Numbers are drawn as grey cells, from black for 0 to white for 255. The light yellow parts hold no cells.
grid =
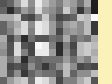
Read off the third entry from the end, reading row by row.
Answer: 172
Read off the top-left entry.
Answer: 84
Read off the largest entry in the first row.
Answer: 235
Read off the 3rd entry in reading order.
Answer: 156
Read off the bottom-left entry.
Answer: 100
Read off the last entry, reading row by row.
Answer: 84
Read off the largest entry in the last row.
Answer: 235
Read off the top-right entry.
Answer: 30
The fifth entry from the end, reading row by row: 128
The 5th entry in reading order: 142
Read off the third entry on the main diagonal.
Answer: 203
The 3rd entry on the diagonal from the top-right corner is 203
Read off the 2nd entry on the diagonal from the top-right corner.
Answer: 128
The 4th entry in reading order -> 219

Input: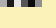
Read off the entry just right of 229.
86
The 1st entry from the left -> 174
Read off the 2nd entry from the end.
11

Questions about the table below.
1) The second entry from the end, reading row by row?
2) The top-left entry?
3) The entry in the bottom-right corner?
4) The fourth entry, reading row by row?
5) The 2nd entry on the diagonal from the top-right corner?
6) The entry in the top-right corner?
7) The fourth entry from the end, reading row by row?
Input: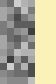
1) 137
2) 137
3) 190
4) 178
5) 190
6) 166
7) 137

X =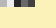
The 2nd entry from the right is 105
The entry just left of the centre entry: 238
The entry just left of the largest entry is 183

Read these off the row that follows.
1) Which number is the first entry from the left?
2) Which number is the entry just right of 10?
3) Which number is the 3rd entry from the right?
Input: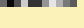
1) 107
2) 78
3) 176
